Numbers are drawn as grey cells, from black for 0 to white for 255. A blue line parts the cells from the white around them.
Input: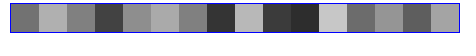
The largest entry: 199
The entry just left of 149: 108
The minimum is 45

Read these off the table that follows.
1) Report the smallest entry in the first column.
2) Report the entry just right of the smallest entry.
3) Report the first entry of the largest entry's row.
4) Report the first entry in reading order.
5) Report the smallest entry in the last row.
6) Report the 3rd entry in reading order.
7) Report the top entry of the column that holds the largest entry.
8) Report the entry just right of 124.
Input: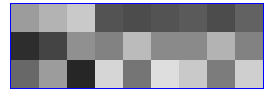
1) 45
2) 214
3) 104
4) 156
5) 38
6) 201
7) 83
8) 207

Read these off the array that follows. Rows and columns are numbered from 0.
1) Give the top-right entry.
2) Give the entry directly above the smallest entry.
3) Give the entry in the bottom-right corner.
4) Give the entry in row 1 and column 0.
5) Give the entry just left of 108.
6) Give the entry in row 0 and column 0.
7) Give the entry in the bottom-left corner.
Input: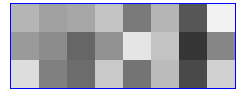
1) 242
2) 86
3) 209
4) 154
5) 128
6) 181
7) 221

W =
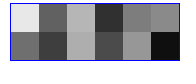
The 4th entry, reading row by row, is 48
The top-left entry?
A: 232
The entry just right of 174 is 75
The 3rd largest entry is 174

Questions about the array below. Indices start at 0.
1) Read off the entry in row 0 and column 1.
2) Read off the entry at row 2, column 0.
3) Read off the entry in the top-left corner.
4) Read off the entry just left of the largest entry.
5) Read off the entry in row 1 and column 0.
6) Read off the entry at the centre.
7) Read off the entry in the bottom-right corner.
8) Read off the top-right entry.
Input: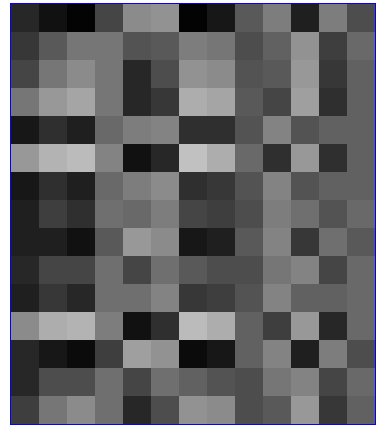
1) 17
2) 69
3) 39
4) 39
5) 55
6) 69
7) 97
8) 77

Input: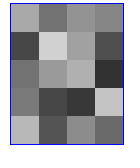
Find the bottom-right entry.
106
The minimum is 50
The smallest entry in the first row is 114
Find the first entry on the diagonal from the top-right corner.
134
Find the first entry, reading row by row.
169
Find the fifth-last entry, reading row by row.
196

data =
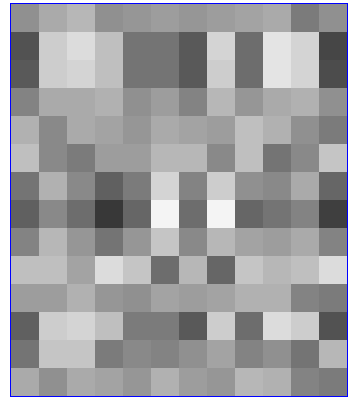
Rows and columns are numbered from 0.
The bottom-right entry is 123
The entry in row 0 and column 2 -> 183
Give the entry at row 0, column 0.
144
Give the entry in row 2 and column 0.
89
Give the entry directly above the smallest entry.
96
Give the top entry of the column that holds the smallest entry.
144
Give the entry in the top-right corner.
144
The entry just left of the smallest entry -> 109
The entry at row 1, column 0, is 82
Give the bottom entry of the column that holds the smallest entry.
163
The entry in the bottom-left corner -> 170
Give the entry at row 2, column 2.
212
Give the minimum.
56
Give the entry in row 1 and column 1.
205
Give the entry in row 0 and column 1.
170

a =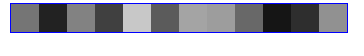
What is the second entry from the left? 34
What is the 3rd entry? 130
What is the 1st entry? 117
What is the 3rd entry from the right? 21

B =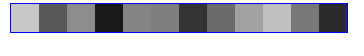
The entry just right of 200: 88
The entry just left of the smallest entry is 140
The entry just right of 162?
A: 192

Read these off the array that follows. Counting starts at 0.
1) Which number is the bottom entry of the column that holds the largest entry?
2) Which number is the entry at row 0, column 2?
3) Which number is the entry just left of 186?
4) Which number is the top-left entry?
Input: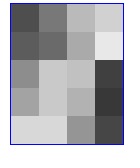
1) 70
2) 186
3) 120
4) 78

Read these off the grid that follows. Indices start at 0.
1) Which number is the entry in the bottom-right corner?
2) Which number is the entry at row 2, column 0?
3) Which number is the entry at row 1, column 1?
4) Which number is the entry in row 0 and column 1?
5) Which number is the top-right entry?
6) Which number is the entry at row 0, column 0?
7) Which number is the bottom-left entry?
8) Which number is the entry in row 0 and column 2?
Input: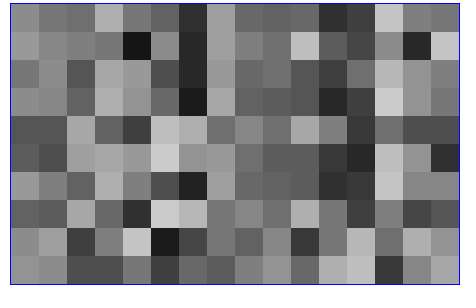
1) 167
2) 119
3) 134
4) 119
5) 119
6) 140
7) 147
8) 111

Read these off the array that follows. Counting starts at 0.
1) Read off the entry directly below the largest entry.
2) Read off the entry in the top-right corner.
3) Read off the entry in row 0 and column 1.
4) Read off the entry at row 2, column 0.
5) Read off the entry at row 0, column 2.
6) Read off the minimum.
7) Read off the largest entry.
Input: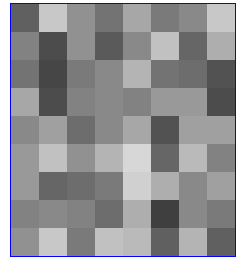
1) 208
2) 200
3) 200
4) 115
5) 145
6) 63
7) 215

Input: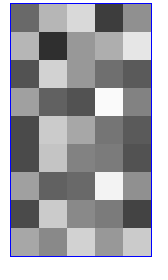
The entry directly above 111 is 174
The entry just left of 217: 182
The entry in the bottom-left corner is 167
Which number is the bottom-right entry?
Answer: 203
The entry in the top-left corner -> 105
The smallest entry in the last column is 67
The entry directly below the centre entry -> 130
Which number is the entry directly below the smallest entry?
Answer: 210
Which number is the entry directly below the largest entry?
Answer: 117
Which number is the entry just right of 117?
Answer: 90
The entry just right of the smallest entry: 152
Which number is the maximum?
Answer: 250
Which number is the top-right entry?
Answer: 144
